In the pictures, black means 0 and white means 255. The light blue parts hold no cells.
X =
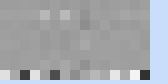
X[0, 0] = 157
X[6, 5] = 159
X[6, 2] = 160
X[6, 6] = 167
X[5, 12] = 158
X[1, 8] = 148
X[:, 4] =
[155, 183, 162, 154, 154, 157, 165, 158]
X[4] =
[161, 160, 157, 159, 154, 157, 153, 159, 168, 159, 160, 160, 158, 161, 155]
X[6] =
[159, 157, 160, 160, 165, 159, 167, 158, 146, 159, 156, 161, 159, 158, 161]
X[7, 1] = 170
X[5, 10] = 161
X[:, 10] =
[155, 158, 161, 155, 160, 161, 156, 169]
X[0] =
[157, 157, 159, 158, 155, 159, 154, 157, 153, 159, 155, 158, 159, 155, 159]
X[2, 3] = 155
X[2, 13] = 155
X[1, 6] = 185
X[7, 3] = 226
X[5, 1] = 157
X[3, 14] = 156
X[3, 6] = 153
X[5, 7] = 157
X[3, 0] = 159
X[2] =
[157, 159, 157, 155, 162, 156, 161, 159, 142, 154, 161, 153, 157, 155, 159]
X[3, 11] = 161
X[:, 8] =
[153, 148, 142, 163, 168, 158, 146, 166]
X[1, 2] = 162
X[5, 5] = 161
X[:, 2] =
[159, 162, 157, 158, 157, 159, 160, 62]
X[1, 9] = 160

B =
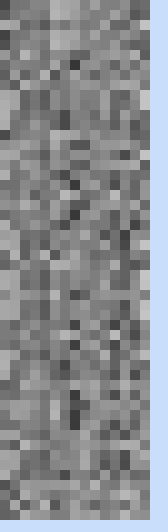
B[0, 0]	69
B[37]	[166, 108, 128, 158, 132, 101, 86, 112, 136, 132, 110, 83, 147, 76, 123]
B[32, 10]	108
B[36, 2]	122
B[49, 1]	92
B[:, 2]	[118, 132, 104, 120, 137, 180, 128, 98, 172, 101, 99, 107, 121, 129, 161, 126, 156, 122, 136, 143, 171, 131, 129, 110, 96, 95, 146, 114, 105, 149, 115, 110, 125, 152, 131, 104, 122, 128, 166, 133, 158, 154, 132, 123, 179, 119, 106, 99, 154, 170, 93, 172]
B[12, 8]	132
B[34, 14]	146
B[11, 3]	127
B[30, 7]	137
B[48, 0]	82
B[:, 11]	[127, 159, 104, 125, 152, 157, 100, 138, 157, 105, 105, 99, 94, 133, 150, 113, 155, 94, 78, 184, 154, 88, 94, 112, 106, 118, 169, 112, 103, 143, 118, 112, 68, 185, 73, 97, 98, 83, 139, 76, 149, 129, 78, 117, 157, 118, 114, 99, 120, 158, 130, 143]
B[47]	[172, 126, 99, 124, 112, 112, 75, 129, 127, 104, 152, 99, 133, 104, 109]
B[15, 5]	143
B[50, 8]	129
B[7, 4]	175
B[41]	[118, 157, 154, 132, 118, 179, 112, 59, 119, 138, 142, 129, 145, 108, 140]
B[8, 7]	142
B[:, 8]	[131, 138, 121, 131, 137, 98, 141, 129, 151, 126, 121, 126, 132, 133, 84, 142, 92, 137, 144, 110, 87, 144, 133, 166, 125, 130, 138, 135, 120, 99, 153, 141, 145, 127, 146, 113, 130, 136, 150, 146, 88, 119, 144, 166, 152, 165, 168, 127, 133, 150, 129, 153]
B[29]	[135, 160, 149, 141, 121, 178, 118, 75, 99, 138, 148, 143, 142, 148, 127]
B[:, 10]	[128, 129, 160, 127, 128, 147, 128, 127, 131, 156, 158, 150, 121, 127, 150, 136, 148, 121, 116, 135, 150, 121, 121, 82, 156, 113, 130, 142, 162, 148, 123, 139, 108, 132, 112, 171, 132, 110, 127, 114, 150, 142, 116, 90, 132, 100, 85, 152, 126, 132, 122, 128]
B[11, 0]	176
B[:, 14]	[108, 102, 194, 109, 101, 93, 148, 136, 121, 195, 195, 108, 113, 103, 111, 195, 94, 112, 147, 149, 104, 148, 113, 138, 195, 121, 107, 196, 193, 127, 189, 196, 143, 132, 146, 184, 107, 123, 142, 148, 118, 140, 147, 156, 122, 170, 144, 109, 135, 119, 129, 142]
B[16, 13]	169
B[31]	[167, 164, 110, 120, 91, 142, 121, 139, 141, 126, 139, 112, 92, 139, 196]
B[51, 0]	98
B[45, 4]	94
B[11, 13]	125
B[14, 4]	117
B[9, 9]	126
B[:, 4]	[132, 120, 90, 133, 119, 112, 117, 175, 130, 91, 94, 111, 128, 127, 117, 92, 112, 129, 114, 122, 109, 120, 129, 102, 90, 175, 115, 92, 92, 121, 90, 91, 117, 118, 114, 89, 124, 132, 145, 114, 120, 118, 117, 99, 131, 94, 102, 112, 149, 131, 177, 149]
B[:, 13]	[102, 88, 139, 131, 96, 172, 112, 144, 163, 142, 133, 125, 85, 94, 137, 125, 169, 109, 101, 102, 163, 106, 68, 141, 156, 131, 85, 135, 143, 148, 144, 139, 90, 76, 110, 146, 114, 76, 142, 96, 148, 108, 98, 128, 171, 151, 146, 104, 137, 169, 158, 145]
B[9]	[168, 162, 101, 118, 91, 138, 120, 139, 126, 126, 156, 105, 97, 142, 195]

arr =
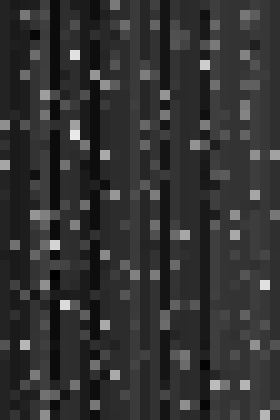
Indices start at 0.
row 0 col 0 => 35
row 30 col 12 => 44
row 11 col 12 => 44
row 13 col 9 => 13
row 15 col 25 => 144
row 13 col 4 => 62
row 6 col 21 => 62
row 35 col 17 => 89
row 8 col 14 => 38
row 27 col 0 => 35
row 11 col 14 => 38
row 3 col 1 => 26
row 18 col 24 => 51
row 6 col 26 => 55
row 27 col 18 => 42
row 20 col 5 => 11
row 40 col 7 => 45
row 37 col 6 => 46
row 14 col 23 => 51
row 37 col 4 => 62
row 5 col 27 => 47
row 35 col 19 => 43
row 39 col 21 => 62
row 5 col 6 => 46
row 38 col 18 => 42
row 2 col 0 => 35
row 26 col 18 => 42
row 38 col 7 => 115
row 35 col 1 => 26
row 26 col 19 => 43
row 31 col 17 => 45
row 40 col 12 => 44
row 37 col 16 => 20
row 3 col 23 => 51
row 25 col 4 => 65
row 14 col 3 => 51
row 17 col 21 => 86
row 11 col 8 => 27
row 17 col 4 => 62

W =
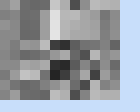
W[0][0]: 142
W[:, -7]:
[198, 223, 226, 228, 61, 151, 48, 36, 145, 188]
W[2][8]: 167
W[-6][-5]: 94
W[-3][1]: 155
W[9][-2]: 176
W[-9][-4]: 166
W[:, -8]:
[107, 157, 158, 158, 187, 120, 170, 114, 128, 102]
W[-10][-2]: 180
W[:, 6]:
[174, 183, 181, 180, 48, 169, 41, 61, 164, 176]
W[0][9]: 186
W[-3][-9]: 186
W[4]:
[138, 125, 151, 147, 187, 61, 48, 94, 114, 117, 129, 100]
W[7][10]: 156
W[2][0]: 146
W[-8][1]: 136
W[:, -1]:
[177, 139, 141, 143, 100, 150, 106, 124, 143, 176]
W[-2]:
[140, 116, 104, 109, 128, 145, 164, 108, 75, 181, 130, 143]
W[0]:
[142, 161, 109, 104, 107, 198, 174, 78, 142, 186, 180, 177]
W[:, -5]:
[78, 185, 174, 169, 94, 103, 91, 117, 108, 78]
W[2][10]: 124
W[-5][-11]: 122
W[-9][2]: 108
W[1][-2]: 118
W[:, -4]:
[142, 166, 167, 168, 114, 81, 133, 166, 75, 131]
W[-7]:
[137, 138, 105, 106, 158, 228, 180, 169, 168, 163, 127, 143]
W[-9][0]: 128
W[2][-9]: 108

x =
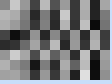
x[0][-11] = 135
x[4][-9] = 107
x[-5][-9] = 46
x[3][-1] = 59
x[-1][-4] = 32
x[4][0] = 43
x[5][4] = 178
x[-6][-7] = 128
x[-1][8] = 223
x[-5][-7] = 38
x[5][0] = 150
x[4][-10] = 51
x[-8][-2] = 33
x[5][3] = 75
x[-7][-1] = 122
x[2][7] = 51
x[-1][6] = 156
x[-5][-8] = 147
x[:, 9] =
[33, 35, 11, 168, 178, 33, 12, 14]
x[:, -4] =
[56, 55, 51, 150, 153, 44, 98, 32]
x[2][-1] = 116
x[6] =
[177, 146, 123, 22, 126, 43, 172, 98, 187, 12, 154]
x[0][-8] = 66
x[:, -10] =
[200, 172, 155, 14, 51, 204, 146, 164]
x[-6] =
[174, 155, 119, 54, 128, 41, 180, 51, 191, 11, 116]
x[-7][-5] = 201
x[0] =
[135, 200, 152, 66, 186, 82, 155, 56, 175, 33, 166]

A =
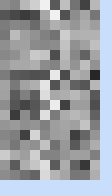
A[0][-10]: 143
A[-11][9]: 38
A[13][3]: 212
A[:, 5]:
[89, 241, 176, 115, 140, 77, 131, 232, 83, 168, 236, 123, 158, 158, 113, 131, 91, 180]
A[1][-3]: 141
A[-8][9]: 78
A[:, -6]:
[240, 167, 148, 129, 136, 195, 140, 83, 228, 220, 128, 223, 128, 136, 194, 131, 222, 217]
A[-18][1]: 132
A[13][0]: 134
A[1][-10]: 85
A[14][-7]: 144
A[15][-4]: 149
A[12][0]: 149
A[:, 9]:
[184, 118, 158, 178, 191, 165, 146, 38, 183, 88, 78, 97, 125, 149, 173, 127, 183, 174]
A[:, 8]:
[66, 165, 172, 178, 161, 98, 190, 167, 86, 165, 157, 174, 195, 102, 138, 159, 55, 121]
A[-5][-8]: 64
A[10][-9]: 85
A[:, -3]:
[115, 141, 150, 176, 145, 136, 147, 178, 97, 185, 157, 184, 160, 62, 89, 160, 98, 119]
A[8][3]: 175
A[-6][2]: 143
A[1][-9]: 72
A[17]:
[140, 129, 113, 100, 217, 180, 165, 119, 121, 174]
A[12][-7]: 148
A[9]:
[161, 91, 128, 94, 220, 168, 174, 185, 165, 88]
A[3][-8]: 159
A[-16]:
[124, 135, 131, 107, 148, 176, 166, 150, 172, 158]
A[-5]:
[134, 126, 64, 212, 136, 158, 161, 62, 102, 149]
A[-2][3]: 197
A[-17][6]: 81
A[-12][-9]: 168

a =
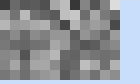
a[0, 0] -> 59
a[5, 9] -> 116
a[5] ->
[135, 141, 84, 152, 162, 183, 104, 99, 127, 116, 111, 116]
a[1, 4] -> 100
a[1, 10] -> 121
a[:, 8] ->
[133, 109, 141, 148, 86, 127, 190, 143]
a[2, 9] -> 158
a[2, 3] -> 169
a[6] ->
[132, 165, 112, 166, 167, 139, 99, 104, 190, 166, 112, 178]
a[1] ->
[159, 115, 186, 112, 100, 90, 191, 199, 109, 167, 121, 105]
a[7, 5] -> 159
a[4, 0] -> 120
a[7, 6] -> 91
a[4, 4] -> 116
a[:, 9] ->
[84, 167, 158, 128, 93, 116, 166, 114]
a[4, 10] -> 125
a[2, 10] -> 148
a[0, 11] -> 220
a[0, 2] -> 88
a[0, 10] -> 130
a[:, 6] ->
[189, 191, 70, 151, 153, 104, 99, 91]
